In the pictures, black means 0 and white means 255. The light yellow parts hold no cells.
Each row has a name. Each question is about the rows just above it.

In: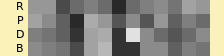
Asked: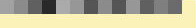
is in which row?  P
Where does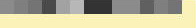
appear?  B
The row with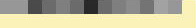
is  R
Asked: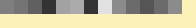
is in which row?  D

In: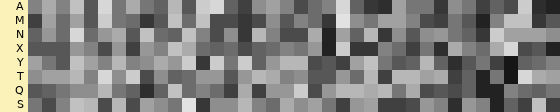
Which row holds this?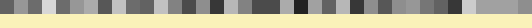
N
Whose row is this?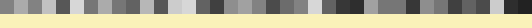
A
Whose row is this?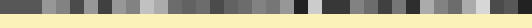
X

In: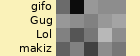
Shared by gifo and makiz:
[141]
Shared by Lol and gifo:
[141]
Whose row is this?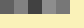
makiz
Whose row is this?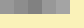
Gug

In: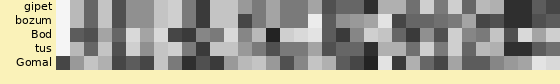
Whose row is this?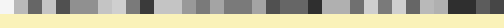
gipet
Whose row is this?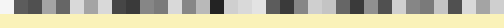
Bod

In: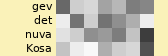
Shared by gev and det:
[206]
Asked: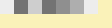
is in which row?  det
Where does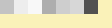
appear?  Kosa
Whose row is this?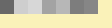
gev

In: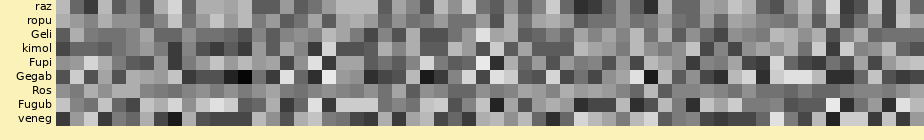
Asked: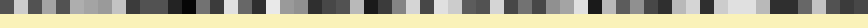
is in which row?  Gegab
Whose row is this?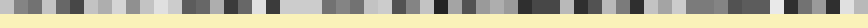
Fugub
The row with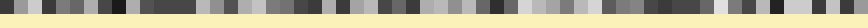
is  veneg
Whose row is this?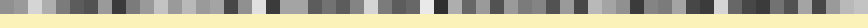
Fupi

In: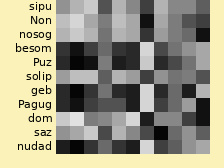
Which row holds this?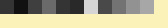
besom
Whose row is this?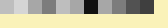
Non
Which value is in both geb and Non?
[213]
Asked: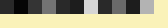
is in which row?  geb

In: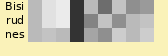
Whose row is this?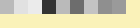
Bisi
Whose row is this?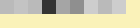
nes
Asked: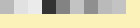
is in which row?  rud

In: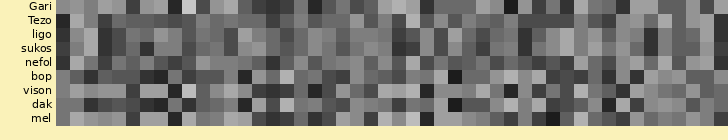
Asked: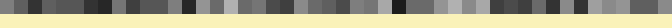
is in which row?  bop
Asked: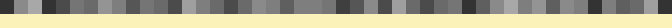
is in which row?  ligo
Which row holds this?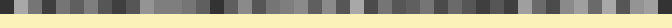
nefol
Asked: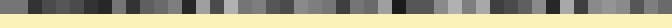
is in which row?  dak

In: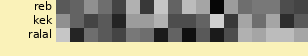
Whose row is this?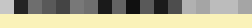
ralal
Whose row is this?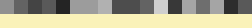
kek

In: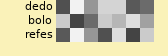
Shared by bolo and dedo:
[107]
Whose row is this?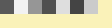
refes
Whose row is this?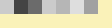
bolo
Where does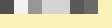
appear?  dedo

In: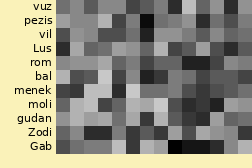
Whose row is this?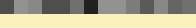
vil
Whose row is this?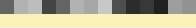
moli
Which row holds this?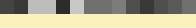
menek
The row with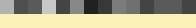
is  bal

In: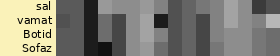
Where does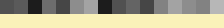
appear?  vamat
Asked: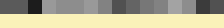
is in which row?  sal
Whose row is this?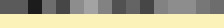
Botid

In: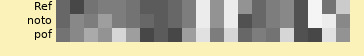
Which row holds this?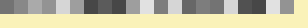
pof
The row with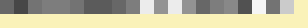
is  Ref

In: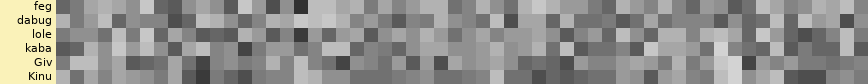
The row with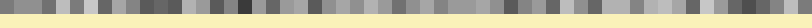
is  lole
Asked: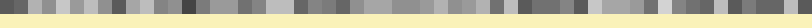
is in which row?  kaba

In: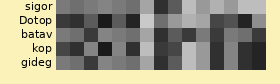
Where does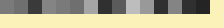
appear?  gideg

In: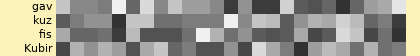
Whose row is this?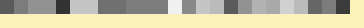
kuz
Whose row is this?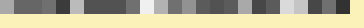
fis

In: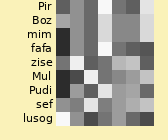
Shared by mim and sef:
[145]
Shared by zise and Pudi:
[95]
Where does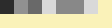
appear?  mim
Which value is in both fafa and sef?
[145]

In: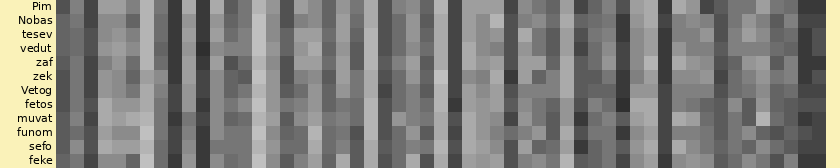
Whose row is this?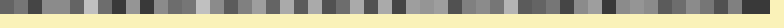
feke
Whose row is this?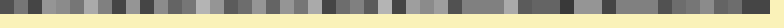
Vetog

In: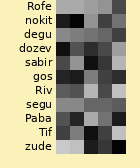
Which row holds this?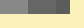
segu
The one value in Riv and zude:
[192]
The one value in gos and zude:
[27]

